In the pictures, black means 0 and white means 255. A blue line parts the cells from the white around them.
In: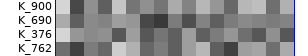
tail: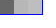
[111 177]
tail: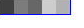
[103 124  95 158 183  95  64 158 165 111 171]
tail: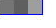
[ 95 124 150 111  87 144  87]

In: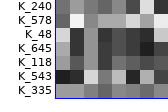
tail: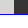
[148  53  80  60  45 201]
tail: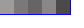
[222  53]
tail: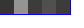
[31 68]
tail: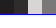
[188  38 176  68]
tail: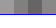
[128 107 136]

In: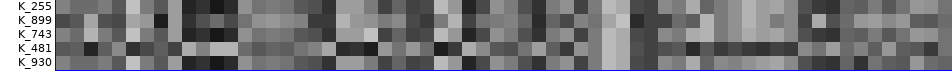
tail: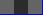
[ 73 130 115 165 193  43  66  66 108  94 179 123 145 179 157 123 137  66
 171  80 108 151 157 137 151  94  88 108]
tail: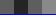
[ 50  73  94  66 171 130 179 179 108  88 100  94 115 130 165  43  50  29
 151 115 151 108  29  58 171 137  88  80 115 157  94  58 145 123 186 171
  80  66  80  88  43  88  58  73  58  50  66  58 137 115 157 108 130  94
 151  94  88  58 115]
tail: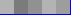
[123 137  66 171  80 108 151 157 137 151  94  88 108]
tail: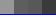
[115]
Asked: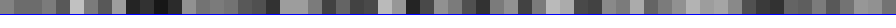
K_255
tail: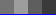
[145 123 186 171  80  66  80  88  43  88  58  73  58  50  66  58 137 115
 157 108 130  94 151  94  88  58 115]
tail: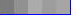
[137  80  58  50 100  94 123  88 115 151 145 115]

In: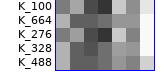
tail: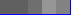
[209]
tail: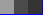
[201 130 249]
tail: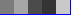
[142 230]

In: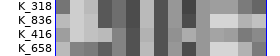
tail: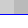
[ 88 110  76 186  82 151  68 151 158 158 123 102]
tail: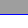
[123 102]
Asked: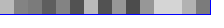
K_658
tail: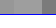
[102]
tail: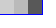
[110  76 186  82 151  68 151 158 158 123 102]
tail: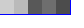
[186  82 151  68 151 158 158 123 102]

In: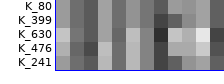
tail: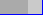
[82]
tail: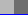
[184 131  68  96 147 162  96]
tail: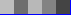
[170 170 202  82]
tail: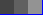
[162  96]
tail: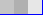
[68]

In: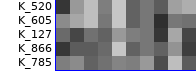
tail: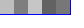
[ 92 160 174]
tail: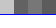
[160 174]
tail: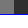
[119 113]

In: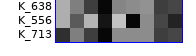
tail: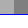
[ 62   7 133 140 146  62  70]
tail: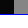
[140 146  62  70]
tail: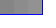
[62 70]
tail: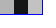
[  7 140  70  35]
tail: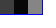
[140 146  62  70]
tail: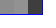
[70]
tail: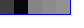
[62 70]

